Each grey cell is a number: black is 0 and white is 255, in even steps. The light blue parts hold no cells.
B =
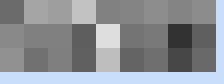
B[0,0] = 107
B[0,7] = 132
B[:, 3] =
[194, 94, 96]
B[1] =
[137, 128, 128, 94, 222, 116, 121, 50, 95]
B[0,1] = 165
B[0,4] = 129

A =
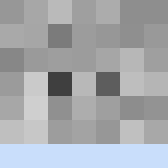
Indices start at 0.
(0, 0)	151
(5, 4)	151
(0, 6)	142
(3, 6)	181
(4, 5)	141
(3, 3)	184
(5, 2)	157
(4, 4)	159
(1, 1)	166
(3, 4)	93
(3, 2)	63
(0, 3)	159
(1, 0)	169
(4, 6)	147

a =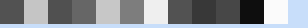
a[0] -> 82
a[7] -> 82
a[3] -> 102
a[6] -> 239

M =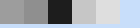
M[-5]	157
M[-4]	143
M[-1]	222

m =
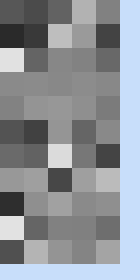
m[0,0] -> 87
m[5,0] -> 83
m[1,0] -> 42
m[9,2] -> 129
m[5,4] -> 137
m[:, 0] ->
[87, 42, 225, 138, 130, 83, 106, 152, 46, 226, 80]
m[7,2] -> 71
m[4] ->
[130, 148, 151, 143, 123]
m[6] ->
[106, 98, 219, 119, 68]
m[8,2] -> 161
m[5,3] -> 101
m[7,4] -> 187
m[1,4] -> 67
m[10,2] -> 148
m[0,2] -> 98
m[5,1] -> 65
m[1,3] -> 154
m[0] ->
[87, 75, 98, 178, 129]
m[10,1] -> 180

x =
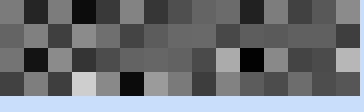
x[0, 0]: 123
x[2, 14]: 183
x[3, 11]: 76
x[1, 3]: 139
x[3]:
[65, 126, 62, 206, 137, 11, 155, 122, 61, 130, 92, 76, 109, 77, 86]
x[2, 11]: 137
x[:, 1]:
[37, 128, 19, 126]
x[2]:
[116, 19, 139, 52, 76, 99, 102, 98, 74, 171, 2, 137, 68, 75, 183]
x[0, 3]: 12
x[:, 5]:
[131, 68, 99, 11]
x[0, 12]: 65
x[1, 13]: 96

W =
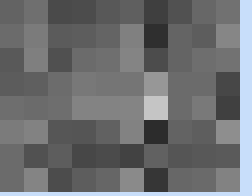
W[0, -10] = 99
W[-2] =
[107, 81, 93, 71, 75, 66, 97, 85, 88, 90]
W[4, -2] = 121
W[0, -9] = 111
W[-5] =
[92, 95, 108, 120, 117, 117, 151, 107, 107, 71]
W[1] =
[107, 123, 91, 93, 100, 128, 47, 100, 93, 134]
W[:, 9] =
[113, 134, 114, 71, 64, 142, 90, 130]
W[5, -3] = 99
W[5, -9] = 130
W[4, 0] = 110
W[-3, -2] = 94
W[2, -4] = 76
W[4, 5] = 132
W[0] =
[99, 111, 74, 76, 88, 95, 63, 81, 103, 113]
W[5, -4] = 44
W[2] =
[89, 127, 80, 107, 111, 132, 76, 100, 110, 114]
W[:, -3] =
[81, 100, 100, 107, 107, 99, 85, 103]
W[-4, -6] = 131
